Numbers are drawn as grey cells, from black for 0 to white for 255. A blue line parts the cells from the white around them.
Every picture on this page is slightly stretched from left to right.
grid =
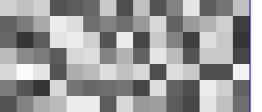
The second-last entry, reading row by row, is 192
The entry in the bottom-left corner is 84
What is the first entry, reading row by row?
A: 207
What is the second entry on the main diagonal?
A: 122
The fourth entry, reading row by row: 84
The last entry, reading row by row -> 110
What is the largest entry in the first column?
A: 215
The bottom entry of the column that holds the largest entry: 130
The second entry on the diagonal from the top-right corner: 207
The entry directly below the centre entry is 192
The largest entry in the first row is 229
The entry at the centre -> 179
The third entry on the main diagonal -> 92
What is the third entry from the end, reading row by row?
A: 229
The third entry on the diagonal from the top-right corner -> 221
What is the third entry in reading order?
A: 207
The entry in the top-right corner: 192
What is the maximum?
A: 250
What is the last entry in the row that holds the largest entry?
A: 242
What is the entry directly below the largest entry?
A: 84
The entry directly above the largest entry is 137

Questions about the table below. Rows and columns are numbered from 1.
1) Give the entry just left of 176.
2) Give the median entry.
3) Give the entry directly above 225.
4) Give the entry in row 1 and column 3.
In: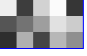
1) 46
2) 158
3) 251
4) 210

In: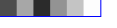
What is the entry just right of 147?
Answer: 196
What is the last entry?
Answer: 253
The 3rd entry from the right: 147

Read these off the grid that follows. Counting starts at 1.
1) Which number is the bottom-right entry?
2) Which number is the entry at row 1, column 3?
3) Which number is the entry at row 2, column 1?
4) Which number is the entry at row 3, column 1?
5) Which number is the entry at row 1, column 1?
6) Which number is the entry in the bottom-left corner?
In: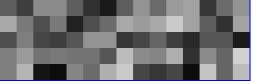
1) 188
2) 139
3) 168
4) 78
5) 93
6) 127

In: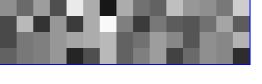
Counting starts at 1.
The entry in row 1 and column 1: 143
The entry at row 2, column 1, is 73
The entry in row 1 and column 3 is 157
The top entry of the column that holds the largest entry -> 23
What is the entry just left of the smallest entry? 172
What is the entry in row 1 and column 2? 106
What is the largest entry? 249
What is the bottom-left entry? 98
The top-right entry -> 205
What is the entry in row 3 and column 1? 73
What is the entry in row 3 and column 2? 120
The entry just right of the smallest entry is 172
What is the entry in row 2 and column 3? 51
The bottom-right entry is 45
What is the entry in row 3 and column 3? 127

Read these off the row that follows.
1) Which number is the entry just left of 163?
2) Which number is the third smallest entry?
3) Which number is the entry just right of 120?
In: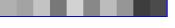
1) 176
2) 120
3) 210

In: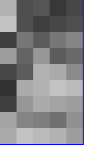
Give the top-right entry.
71
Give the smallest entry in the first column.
50
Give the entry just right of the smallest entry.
171
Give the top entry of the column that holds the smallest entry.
178
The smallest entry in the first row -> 56
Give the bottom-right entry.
157
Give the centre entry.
178
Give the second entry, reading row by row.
79
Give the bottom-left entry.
171
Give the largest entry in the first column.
194
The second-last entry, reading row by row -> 178

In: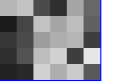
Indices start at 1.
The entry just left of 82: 47
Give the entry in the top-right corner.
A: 103
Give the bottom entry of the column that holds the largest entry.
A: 89
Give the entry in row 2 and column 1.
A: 28
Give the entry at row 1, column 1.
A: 181
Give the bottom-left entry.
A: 34
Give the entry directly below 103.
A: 96
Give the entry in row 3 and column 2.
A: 75
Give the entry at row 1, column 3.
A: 75
